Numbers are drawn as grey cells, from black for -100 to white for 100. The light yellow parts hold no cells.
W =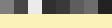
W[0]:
-1
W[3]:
-62
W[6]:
-15

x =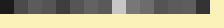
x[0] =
-78
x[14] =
-60
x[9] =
-7
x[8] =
55

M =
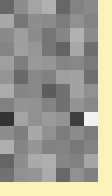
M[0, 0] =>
-19
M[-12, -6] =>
-7
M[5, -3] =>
25
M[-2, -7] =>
-21
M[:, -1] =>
[8, 3, 9, -14, -4, -13, 13, 6, 90, -3, 3, 29, 0]
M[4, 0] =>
25
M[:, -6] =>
[11, -7, 24, 25, -1, -18, 5, 15, 28, -1, 4, 11, 14]
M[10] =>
[37, 4, 17, 2, 3, -6, 3]
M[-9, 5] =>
6
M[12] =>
[-11, 14, 17, 34, -18, 13, 0]
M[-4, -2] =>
10
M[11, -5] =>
33
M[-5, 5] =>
-51
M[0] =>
[-19, 11, 28, 38, -19, 3, 8]
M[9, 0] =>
11
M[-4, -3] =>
-2
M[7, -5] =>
14
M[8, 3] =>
21

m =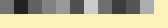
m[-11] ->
-10
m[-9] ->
-24
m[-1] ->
36

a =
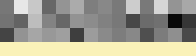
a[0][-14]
-7
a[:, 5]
[34, 15, -51]
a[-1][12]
12
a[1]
[-10, -22, 48, 3, -19, 15, 10, 1, -6, -44, -16, -12, -93, -58]
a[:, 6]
[-1, 10, 22]
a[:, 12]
[16, -93, 12]
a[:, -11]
[-19, 3, 19]
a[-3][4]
16
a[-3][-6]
-5

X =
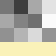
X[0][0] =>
-7
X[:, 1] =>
[-51, 3, 41]
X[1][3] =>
96
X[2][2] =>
71

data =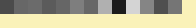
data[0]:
-41
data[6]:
-19
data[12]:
-8
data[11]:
-38

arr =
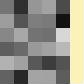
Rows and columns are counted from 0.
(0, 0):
-8
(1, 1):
-33
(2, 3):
-12
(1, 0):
23
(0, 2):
18
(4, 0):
40
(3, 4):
44

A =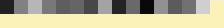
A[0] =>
-74
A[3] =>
-6
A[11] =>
14
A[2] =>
43

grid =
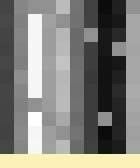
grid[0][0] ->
-46
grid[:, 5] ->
[-10, -11, -17, -16, -13, -11, -13, -11, -15, -10, -16]
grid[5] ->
[-49, 12, 93, 24, 43, -11, -55, -87, -75, 30]
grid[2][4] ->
43
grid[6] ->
[-46, 5, 93, 24, 45, -13, -52, -86, -66, 33]
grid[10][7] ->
-85
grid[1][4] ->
13
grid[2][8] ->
-68
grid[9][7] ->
-91
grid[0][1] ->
5
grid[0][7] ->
-91
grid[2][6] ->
13
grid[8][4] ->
32
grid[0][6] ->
-49
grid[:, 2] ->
[13, 93, 93, 94, 94, 93, 93, 13, 100, 92, 94]
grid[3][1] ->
3
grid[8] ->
[-47, 5, 100, 13, 32, -15, -52, 13, -74, 28]
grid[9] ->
[-48, 8, 92, 24, 13, -10, -51, -91, -72, 25]
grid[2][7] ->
-81
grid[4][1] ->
0
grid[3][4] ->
45
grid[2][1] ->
5
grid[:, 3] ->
[13, 26, 22, 22, 27, 24, 24, 22, 13, 24, 25]

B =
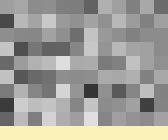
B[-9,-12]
24
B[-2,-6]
54
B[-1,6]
75
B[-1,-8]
36
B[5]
[51, -32, -18, -11, 11, 10, 11, 34, 32, 38, 2, 32]
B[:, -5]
[38, 13, 20, 16, -4, 34, 13, 10, 4]
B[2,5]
-14
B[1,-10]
29
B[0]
[24, 30, 10, 11, -1, -2, -23, 38, 25, 0, 32, -15]
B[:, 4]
[-1, 21, 12, -22, 74, 11, 66, 39, 36]
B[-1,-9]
65
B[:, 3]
[11, 57, 28, -23, 47, -11, -9, 54, 65]
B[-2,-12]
-54
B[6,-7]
17
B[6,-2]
49
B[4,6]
35
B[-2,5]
4
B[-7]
[11, 7, 6, 28, 12, -14, 53, 20, 12, 1, 10, 10]
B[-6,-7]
5
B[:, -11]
[30, 44, 7, -38, 22, -32, 40, 61, 46]
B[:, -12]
[24, -43, 11, 54, -18, 51, -4, -54, -21]
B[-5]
[-18, 22, 39, 47, 74, 33, 35, -4, 1, 51, 26, 13]
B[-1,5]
24
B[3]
[54, -38, -7, -23, -22, 5, 56, 16, 44, 29, 26, 10]
